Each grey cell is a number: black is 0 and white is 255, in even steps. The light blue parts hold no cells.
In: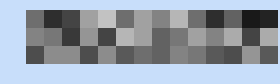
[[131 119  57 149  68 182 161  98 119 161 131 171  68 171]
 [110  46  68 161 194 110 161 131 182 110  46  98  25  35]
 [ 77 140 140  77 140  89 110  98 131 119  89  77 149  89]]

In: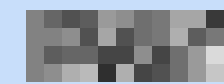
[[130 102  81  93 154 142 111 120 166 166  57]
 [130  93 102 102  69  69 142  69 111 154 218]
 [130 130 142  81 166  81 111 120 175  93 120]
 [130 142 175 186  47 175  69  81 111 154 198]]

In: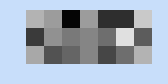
[[179 156   5 156  46  46 201]
 [168  82 101 133  70 110 179]
 [ 58 145 121 133 110 224  92]]

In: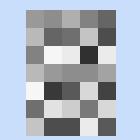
[[196  77  77 235  89]
 [246  57  89 216  66]
 [185 101 111 196  77]
 [185 153 141 141 163]
 [153 141 175 130 101]
 [111 226 205 120 216]
 [130 246 235  48 235]]

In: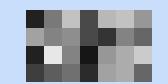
[[ 62  93 112  43 162 172 102]
 [ 33 231 131  22 151 172 203]
 [162 131 142  73  52 131 102]
 [ 33 121 194  73 184 194 151]]

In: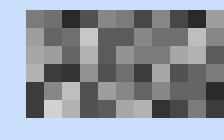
[[123 112  42  81 135 123  71 135  71  42 158]
 [178  60  51 147  81 112  60 167  81 101 123]
 [167 158 101 178  91 147 123 123 167 178  91]
 [158 101 112 199  91  91 135 112 112 190 135]
 [ 60 209 178  81  91 167 178  51  71 123  60]
 [ 60 135 190  81 158 135 101 135 101 101  42]]
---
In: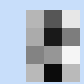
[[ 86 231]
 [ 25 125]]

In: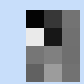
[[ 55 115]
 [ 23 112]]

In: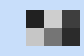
[[206  62]
 [117  43]]

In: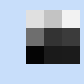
[[195 242]
 [ 51  59]]

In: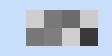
[[121 107]
 [126 207]]

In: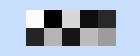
[[  1 215]
 [180  22]]
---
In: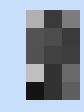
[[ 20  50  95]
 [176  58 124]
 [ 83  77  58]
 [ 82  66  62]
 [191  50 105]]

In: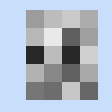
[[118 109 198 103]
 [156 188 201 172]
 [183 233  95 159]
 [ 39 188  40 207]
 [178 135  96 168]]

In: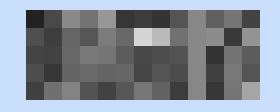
[[ 64 112 131  83  66  87 118  98  60 135  55 117 165]
 [ 34  73 138 115 151  54  60  52  84 135  96 116  67]
 [ 79  62 101  86 124 104 213 186 113 135 140  57 147]
 [ 68  67 104 121 117  92  72  77  83 135  51 115  92]
 [ 78  55 100 106 100 102  69  84  76 135  65 120  84]]

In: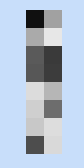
[[ 77 217]
 [ 16 161]
 [170 231]
 [ 90  58]
 [ 87  60]
 [220 182]
 [207 109]
 [200 221]]

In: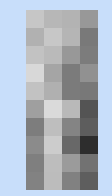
[[130 188 129  94]
 [198 183 179 152]
 [177 199 181 121]
 [194 186 152 124]
 [216 165 123 145]
 [194 176 123 120]
 [159 218 185  84]
 [125 190 132  93]
 [139 204 104  45]
 [127 189 155 114]]

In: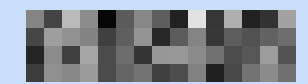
[[ 60 144 136 155  75 101 115  64  77 130  32  73 115 138 112]
 [132  68 186 140   7  91 135  94  34 226  54 174  34  50 161]
 [ 70 158 146 131  64  95 147  40  92 132  55  93  82  98 110]
 [ 37 140  64 165  76 109  52 151 152 138 113  77  87 156  83]]

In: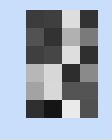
[[ 47  21 234  80]
 [ 60  63 221  50]
 [ 82  50 177 122]
 [ 63  70 222  47]
 [183 215  45 138]
 [163 216  84  84]]

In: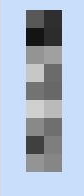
[[148 134]
 [ 88  47]
 [ 20  44]
 [148 160]
 [199 107]
 [115 104]
 [208 186]
 [137 111]
 [ 64 126]]
